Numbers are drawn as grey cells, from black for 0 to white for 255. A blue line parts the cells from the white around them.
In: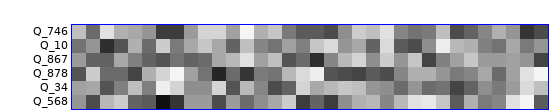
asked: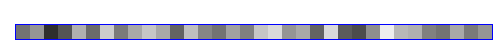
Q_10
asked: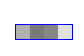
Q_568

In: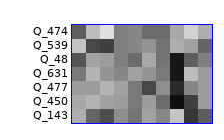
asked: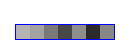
Q_477
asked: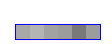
Q_450
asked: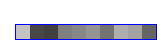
Q_539
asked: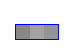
Q_631
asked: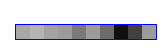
Q_450

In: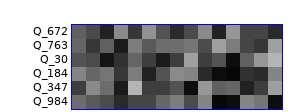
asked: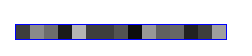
Q_347
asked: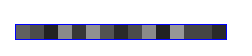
Q_672
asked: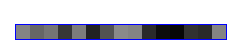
Q_184
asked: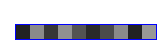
Q_672
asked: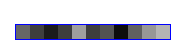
Q_30

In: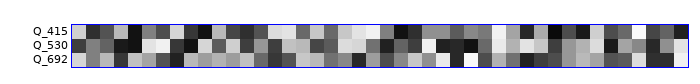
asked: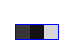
Q_530
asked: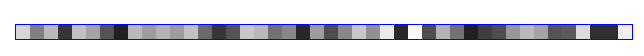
Q_692

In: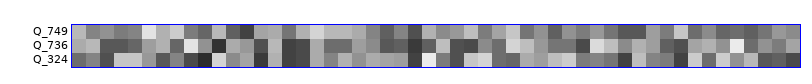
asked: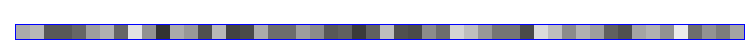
Q_736
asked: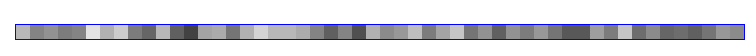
Q_749
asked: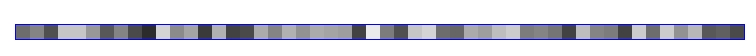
Q_324
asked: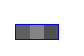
Q_749

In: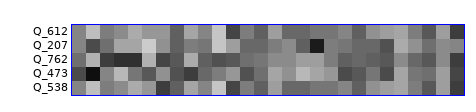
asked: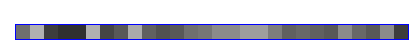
Q_762
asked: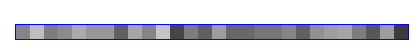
Q_612

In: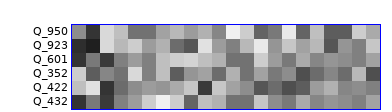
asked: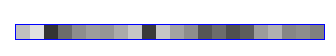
Q_422
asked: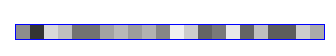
Q_950
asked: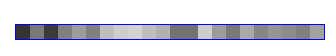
Q_601
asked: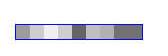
Q_432
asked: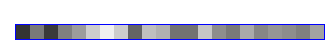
Q_432

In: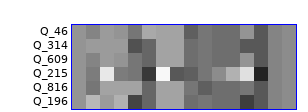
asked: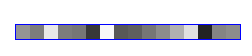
Q_215
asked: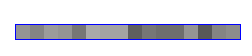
Q_46
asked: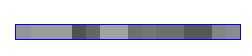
Q_314
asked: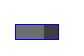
Q_196
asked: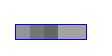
Q_609
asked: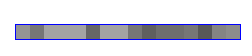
Q_816

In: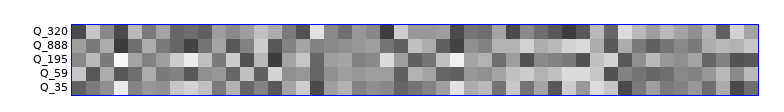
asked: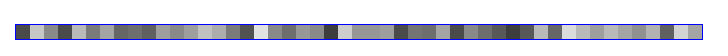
Q_320
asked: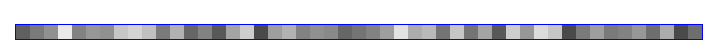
Q_35
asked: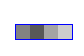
Q_35

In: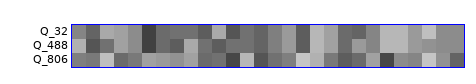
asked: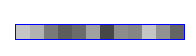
Q_806
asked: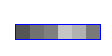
Q_806
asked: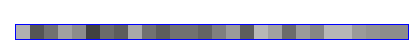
Q_488
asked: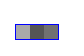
Q_32
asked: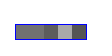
Q_32
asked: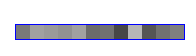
Q_806

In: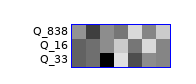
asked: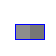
Q_838
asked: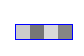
Q_16
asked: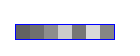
Q_16
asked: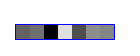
Q_33

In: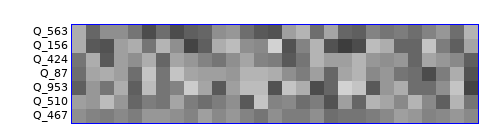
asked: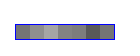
Q_424
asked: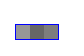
Q_510
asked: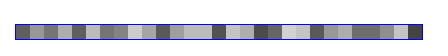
Q_953
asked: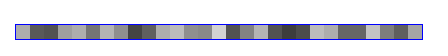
Q_156

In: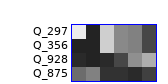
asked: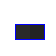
Q_928
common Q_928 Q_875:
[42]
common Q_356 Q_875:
[129]
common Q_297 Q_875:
[129]
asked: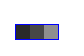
Q_928
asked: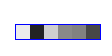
Q_297

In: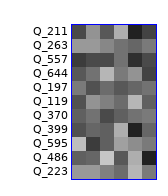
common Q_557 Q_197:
[114]
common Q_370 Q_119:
[96]
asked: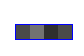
Q_557
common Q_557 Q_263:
[114]
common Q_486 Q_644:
[88]
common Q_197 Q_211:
[88]
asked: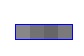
Q_263

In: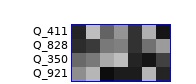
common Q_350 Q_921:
[36]
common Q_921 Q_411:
[36]
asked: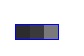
Q_828
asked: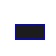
Q_921

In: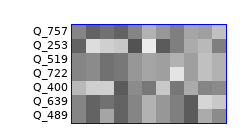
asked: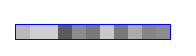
Q_400
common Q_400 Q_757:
[133]
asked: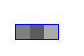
Q_489
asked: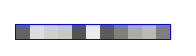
Q_253
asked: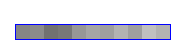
Q_519

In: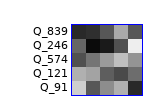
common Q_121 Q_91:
[176]
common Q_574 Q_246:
[80]
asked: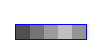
Q_574
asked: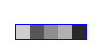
Q_91

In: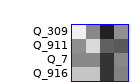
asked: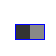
Q_7
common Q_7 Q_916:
[52]
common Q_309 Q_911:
[143]
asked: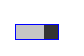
Q_916
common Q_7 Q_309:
[136]
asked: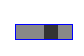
Q_7

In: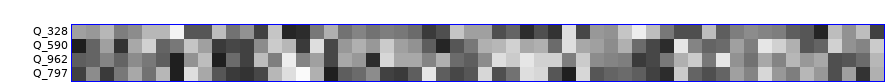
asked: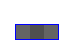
Q_797
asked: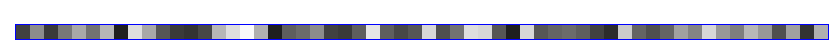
Q_797
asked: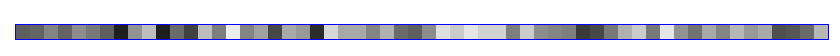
Q_962
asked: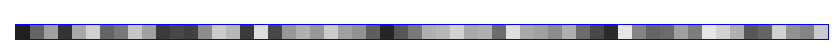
Q_590

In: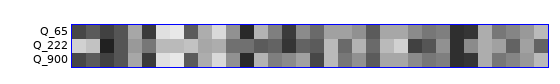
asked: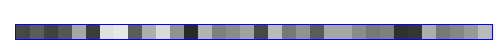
Q_900
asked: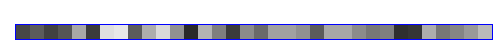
Q_65
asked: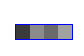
Q_65

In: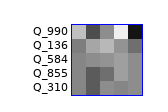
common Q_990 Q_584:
[141]
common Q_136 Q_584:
[147]
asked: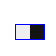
Q_990

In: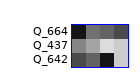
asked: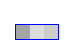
Q_437
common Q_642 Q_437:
[204]
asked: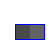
Q_642
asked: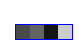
Q_642
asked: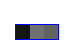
Q_664
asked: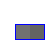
Q_664

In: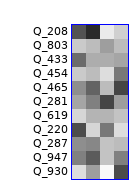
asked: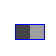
Q_281
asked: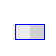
Q_208
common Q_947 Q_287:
[195]
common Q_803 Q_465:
[188]
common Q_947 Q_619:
[195]
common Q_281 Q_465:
[69]

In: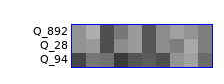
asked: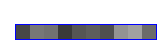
Q_94
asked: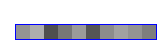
Q_892

